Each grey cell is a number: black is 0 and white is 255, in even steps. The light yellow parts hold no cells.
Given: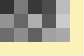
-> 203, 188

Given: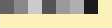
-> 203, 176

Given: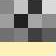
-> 217, 196

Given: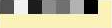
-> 242, 178

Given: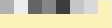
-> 237, 217

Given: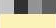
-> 197, 148

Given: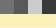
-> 204, 113

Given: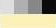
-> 222, 176

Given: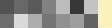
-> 218, 195
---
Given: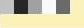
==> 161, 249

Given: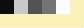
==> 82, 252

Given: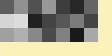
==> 68, 220

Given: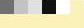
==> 224, 254

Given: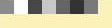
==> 199, 255

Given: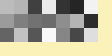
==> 108, 248
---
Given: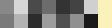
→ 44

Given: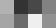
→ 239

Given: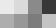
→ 124

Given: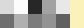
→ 124

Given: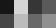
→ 104

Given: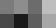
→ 94
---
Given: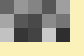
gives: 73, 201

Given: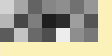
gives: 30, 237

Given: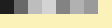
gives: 211, 211

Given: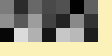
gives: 66, 219

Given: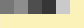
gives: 78, 202

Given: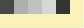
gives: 193, 215

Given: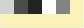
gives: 35, 254
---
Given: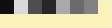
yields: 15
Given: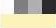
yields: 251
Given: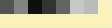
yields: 84
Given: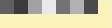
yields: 95
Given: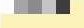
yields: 252
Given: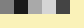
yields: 127
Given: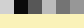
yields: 209
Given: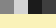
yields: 132
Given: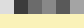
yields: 221
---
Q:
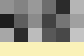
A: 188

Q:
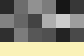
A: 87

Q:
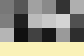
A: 65

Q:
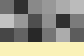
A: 40

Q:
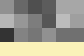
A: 118

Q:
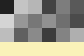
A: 138

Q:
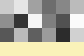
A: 95

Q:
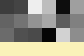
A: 74

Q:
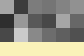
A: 137
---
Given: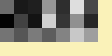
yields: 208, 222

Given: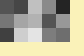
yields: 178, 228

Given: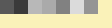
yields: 170, 219

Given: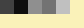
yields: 143, 192

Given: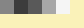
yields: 89, 245

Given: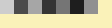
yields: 52, 205

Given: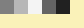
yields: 244, 244

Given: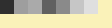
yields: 96, 223

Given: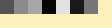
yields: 5, 226
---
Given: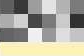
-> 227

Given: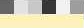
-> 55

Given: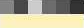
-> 108

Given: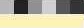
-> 208

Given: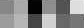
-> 142

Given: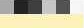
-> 198

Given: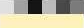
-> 187

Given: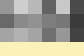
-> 99

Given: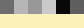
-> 202
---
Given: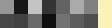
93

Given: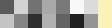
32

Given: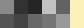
117

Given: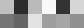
166

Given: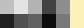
12

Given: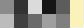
159

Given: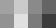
123

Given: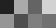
127

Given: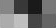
69
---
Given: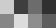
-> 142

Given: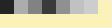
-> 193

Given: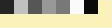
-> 250

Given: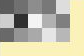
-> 229

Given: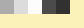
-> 75

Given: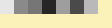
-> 74

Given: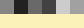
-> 204
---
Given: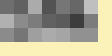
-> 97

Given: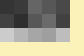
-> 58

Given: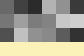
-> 65

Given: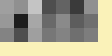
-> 144

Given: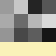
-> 199

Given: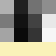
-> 32
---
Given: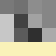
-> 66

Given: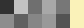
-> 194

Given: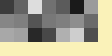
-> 127

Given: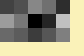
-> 119

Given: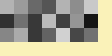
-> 113

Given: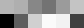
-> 175

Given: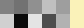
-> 114
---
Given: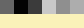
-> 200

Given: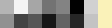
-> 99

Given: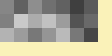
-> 186

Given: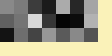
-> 90

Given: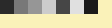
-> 70

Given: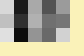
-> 148

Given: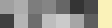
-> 202
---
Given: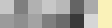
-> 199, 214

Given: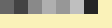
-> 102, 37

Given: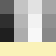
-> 94, 136

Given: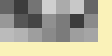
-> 101, 165

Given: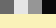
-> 105, 10

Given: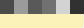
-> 75, 49

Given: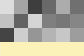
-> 221, 157

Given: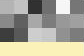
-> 180, 124
